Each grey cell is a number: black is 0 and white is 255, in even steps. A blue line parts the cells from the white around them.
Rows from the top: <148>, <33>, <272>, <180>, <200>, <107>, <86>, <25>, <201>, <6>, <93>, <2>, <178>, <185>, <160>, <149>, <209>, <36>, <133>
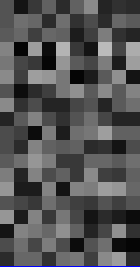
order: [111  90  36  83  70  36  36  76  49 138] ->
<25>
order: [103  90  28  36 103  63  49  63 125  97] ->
<272>

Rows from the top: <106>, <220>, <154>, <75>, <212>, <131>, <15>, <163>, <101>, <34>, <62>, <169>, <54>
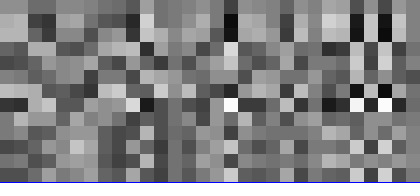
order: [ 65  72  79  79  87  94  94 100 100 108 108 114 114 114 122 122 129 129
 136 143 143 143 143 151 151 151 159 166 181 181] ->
<34>
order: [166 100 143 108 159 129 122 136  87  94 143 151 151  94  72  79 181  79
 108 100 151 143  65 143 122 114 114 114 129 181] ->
<34>
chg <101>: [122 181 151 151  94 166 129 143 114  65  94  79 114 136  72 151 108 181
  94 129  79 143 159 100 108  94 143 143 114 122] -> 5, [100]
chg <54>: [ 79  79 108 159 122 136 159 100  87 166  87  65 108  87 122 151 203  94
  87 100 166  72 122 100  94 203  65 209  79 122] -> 13, [114]
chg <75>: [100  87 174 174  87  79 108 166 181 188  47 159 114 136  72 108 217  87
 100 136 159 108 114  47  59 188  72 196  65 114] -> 13, [122]
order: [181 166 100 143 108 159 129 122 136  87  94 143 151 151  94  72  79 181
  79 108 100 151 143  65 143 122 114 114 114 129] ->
<34>
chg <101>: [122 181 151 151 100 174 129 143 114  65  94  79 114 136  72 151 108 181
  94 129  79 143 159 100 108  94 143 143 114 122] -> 6, [166]

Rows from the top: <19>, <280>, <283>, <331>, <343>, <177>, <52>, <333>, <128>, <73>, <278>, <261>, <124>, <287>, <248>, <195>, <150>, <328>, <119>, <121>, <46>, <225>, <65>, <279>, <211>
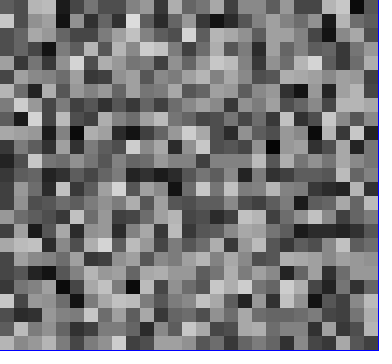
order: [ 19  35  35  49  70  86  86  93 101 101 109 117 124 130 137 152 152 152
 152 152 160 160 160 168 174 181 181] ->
<52>
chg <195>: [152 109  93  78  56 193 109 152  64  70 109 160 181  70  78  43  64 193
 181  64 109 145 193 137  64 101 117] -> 27, [124]
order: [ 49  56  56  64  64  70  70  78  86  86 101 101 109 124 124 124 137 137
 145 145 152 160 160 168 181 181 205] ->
<211>

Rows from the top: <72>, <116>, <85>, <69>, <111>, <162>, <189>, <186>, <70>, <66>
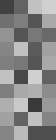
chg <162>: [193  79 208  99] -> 2, [72]
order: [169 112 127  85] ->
<116>
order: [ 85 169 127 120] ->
<111>
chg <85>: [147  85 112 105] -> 3, [120]
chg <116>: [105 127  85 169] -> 1, [112]
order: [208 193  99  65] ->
<72>
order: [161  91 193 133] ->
<69>

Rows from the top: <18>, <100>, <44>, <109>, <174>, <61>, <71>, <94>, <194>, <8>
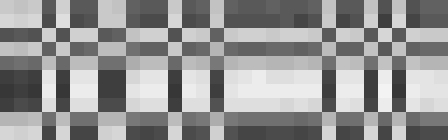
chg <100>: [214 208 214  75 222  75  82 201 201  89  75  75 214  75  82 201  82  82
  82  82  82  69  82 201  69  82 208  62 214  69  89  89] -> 21, [89]
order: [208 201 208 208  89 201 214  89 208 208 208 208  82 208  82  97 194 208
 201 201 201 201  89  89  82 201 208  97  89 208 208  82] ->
<44>
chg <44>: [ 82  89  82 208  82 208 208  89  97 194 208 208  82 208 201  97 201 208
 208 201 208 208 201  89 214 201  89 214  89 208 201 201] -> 25, [208]

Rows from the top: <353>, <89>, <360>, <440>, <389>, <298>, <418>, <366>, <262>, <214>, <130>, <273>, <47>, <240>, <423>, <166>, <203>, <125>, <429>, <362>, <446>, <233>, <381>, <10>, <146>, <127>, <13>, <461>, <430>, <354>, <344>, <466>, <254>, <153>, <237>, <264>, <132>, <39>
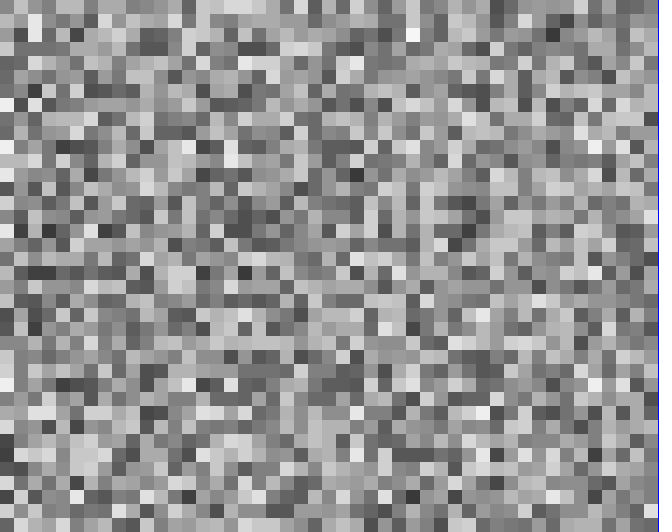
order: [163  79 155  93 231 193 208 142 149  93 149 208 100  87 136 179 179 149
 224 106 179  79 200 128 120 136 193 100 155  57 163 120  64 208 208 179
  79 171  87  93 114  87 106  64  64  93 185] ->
<362>
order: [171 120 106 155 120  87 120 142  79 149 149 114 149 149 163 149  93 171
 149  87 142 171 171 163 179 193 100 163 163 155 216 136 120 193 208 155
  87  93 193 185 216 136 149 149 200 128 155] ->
<446>

